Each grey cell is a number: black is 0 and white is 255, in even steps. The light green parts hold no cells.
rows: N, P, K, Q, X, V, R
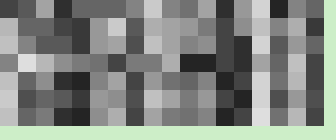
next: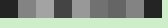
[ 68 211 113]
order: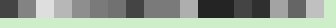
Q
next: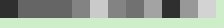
[ 36 131 101]
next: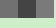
[122 174  36]
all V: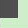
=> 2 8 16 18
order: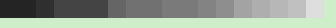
R

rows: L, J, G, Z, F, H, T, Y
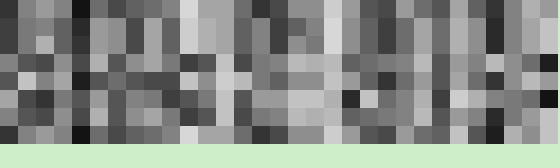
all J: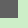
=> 4 10 14 17 21
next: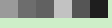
[176 142 194]

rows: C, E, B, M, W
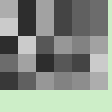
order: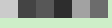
M
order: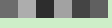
C
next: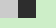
[162  68  96]
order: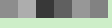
W
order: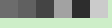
E

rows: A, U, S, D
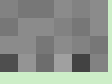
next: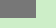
[139 130 139]
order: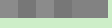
A
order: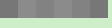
A
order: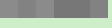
A
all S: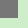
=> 3 6

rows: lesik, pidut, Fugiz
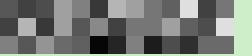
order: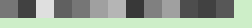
lesik
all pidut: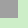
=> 4 10

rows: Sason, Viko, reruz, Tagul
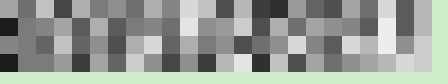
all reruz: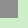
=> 6 13 16 23
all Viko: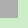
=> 6 16

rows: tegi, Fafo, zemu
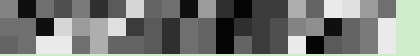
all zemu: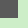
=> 9 19
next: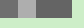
[ 90  47 111]
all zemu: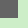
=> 1 7 8 12 14 20
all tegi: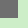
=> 3 10 22
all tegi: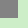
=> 1
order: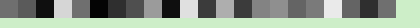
Fafo

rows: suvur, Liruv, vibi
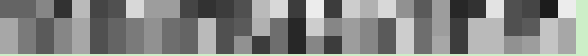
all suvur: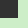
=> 4 12 27
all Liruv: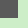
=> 3 14 22 30
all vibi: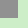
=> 9 14 29

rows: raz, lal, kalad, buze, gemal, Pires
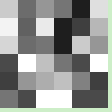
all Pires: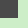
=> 2 5 6
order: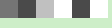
buze
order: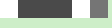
Pires
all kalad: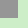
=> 6
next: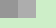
[192 129  63]
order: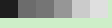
raz

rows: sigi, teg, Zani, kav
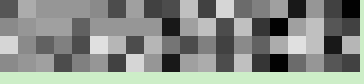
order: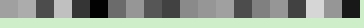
kav
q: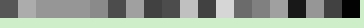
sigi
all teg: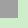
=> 3 4 11 17

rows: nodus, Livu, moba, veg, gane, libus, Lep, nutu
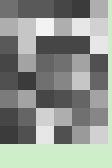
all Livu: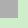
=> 1 4
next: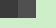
[231  80 154]
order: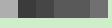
nodus
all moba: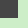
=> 3 4 5
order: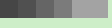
libus
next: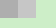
[243 174 231]
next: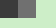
[134 198 101]

